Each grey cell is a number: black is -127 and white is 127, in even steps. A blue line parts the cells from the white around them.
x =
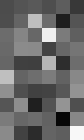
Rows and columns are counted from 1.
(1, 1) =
-51
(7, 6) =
19
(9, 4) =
-29
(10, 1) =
10
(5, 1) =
-25
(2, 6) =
-43
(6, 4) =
-3
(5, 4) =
54
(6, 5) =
-29
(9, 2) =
-24
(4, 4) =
-60
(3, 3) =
-24
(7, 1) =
16
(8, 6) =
-48
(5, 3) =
-64
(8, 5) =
20

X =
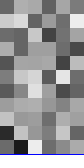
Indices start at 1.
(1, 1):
-24
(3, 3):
72
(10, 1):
-85
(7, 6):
-27
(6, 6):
-18
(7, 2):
7
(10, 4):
-2
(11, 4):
-18
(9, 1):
66
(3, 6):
36
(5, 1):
-43
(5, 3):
36
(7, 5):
-52
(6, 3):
85
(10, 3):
23
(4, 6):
-54
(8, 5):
3
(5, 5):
-60
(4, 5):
-18

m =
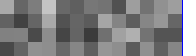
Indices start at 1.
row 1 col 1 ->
41
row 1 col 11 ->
-13
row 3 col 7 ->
-68
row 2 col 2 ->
-61
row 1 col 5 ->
-23
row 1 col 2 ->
-25
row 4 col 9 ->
14
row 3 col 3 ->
-53
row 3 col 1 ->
1
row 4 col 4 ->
14
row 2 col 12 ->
23
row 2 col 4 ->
41
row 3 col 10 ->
48
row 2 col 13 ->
-25
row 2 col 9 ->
4

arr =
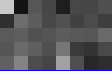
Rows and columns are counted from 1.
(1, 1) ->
73
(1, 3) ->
-41
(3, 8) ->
-22
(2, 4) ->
-55
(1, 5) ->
-97
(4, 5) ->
-9
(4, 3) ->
-32
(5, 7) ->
-88
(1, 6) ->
-56
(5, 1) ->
-31
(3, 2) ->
-33
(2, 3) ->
-34

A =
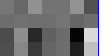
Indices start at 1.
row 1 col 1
-8
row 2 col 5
-11
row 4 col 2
7
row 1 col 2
-24
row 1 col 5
-13
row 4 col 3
-69
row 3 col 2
14
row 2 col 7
-17
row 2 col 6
-25
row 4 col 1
-48

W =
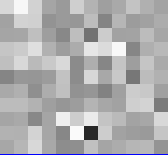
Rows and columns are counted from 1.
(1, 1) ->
87
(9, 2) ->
41
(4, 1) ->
69
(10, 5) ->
7
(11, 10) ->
54
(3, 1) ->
37
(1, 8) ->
31
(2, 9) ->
54
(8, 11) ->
83
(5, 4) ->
73
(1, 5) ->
26
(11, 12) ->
20
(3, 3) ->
63
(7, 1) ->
41
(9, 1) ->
37
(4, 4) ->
49
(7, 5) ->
64
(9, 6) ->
77
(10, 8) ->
77
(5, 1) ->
63
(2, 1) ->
34
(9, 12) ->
88
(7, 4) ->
45
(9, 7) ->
107
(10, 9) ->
34
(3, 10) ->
35
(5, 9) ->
68
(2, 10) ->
28
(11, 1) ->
39
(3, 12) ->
38
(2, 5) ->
26
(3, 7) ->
-13
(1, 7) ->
51
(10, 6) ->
122
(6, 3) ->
22
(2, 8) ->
4
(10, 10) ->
29
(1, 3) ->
82
